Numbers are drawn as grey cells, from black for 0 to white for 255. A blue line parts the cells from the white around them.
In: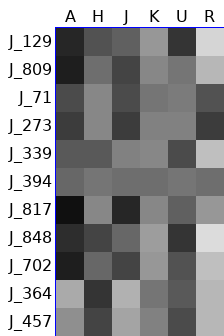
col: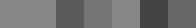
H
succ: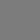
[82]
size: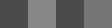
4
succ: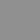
[68]

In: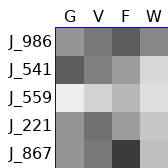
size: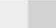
2
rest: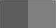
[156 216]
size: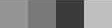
4

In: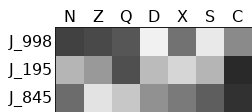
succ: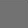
[233]
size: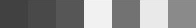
7
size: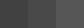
3
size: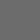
1

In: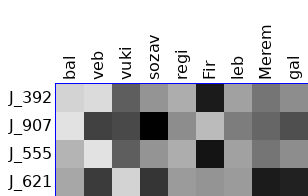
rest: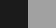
[117 141]
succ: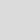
[94]

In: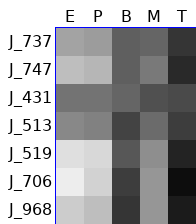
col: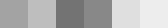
E
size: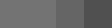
4

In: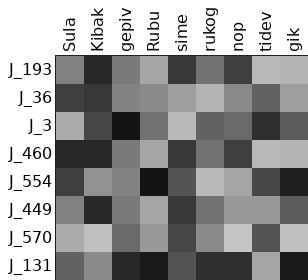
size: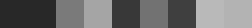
9
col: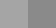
Rubu
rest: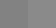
[158 179 138  98 158]

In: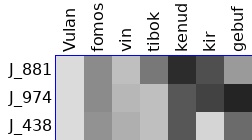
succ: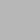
[191]
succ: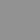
[175]
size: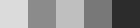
5
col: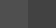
kir

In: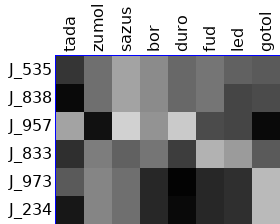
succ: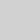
[147]
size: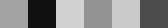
6
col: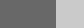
duro
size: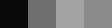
4
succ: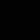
[39]
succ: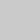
[75]

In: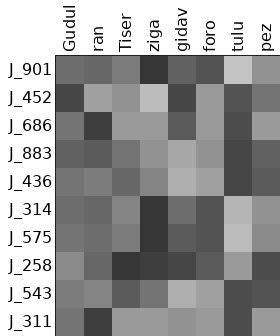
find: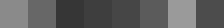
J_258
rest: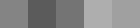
[76 83]
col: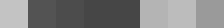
tulu
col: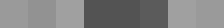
foro
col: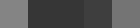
ziga

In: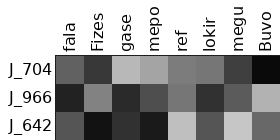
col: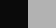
Buvo
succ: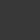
[184]
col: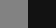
Fizes

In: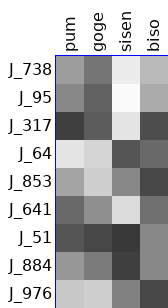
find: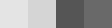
J_64
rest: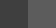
[228  77]
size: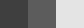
3

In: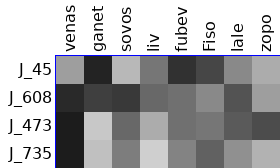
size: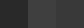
3
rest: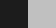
[125 207 131  97 144 178]
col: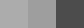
zopo
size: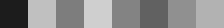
8

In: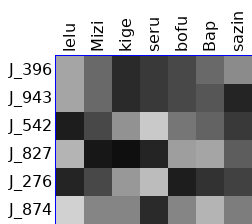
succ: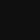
[36]
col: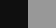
kige
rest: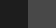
[146 201 118  99  57]

